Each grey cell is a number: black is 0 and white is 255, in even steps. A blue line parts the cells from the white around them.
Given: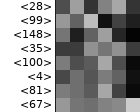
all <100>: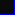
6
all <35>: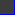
1 2 6
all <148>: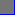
1
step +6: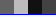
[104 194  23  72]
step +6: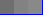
[117 136 143]

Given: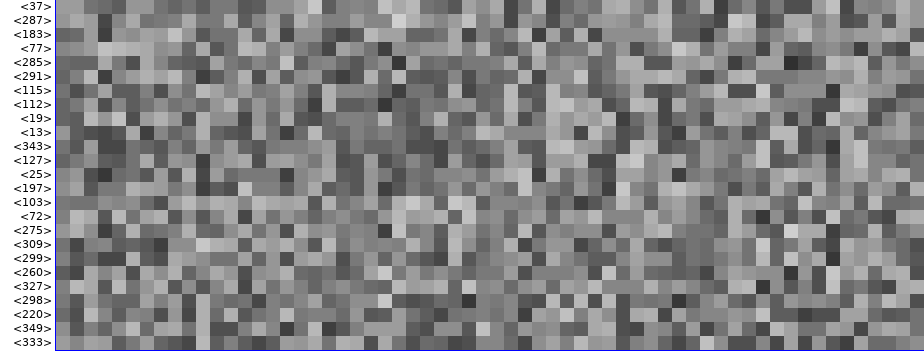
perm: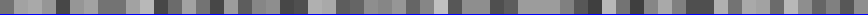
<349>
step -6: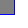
[122]

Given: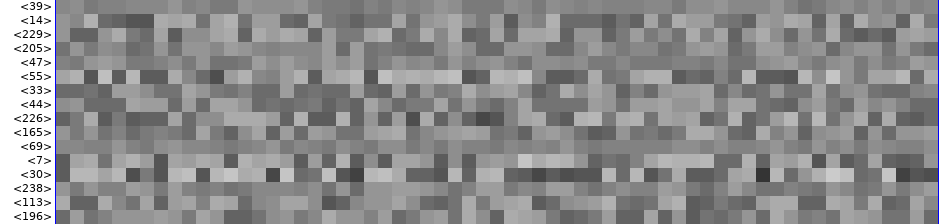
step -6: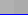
[171 165]
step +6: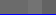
[113 113 121 105]
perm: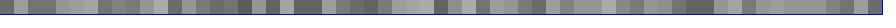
<196>
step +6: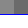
[142 113]

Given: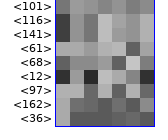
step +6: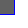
[103]
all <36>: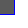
2 3 4 7
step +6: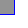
[153]
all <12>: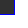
1 7
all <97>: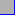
1 2 4 6
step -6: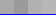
[164 149 171 177]
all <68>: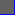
1 5

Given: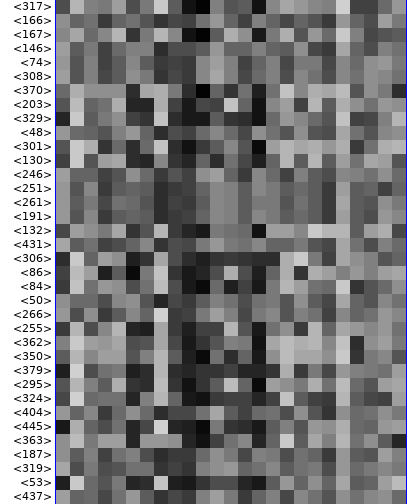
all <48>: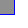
15 18 25
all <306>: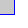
2 18
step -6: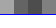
[160  94  71 122]
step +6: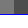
[127  83]

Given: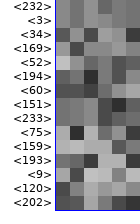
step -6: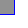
[139]
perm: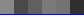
<151>
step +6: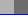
[184 115]

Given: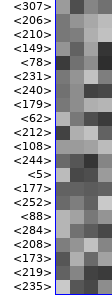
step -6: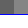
[ 92 127]
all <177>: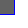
1 2 4
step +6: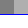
[132 181]
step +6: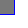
[126]
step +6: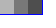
[187 126  84]

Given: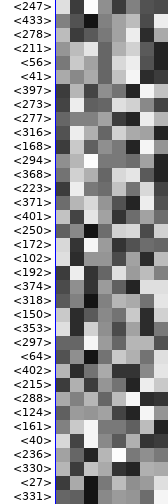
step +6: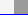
[251 161]
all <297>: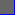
1 2 5
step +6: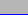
[188 188]
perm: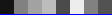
<433>
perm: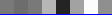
<294>

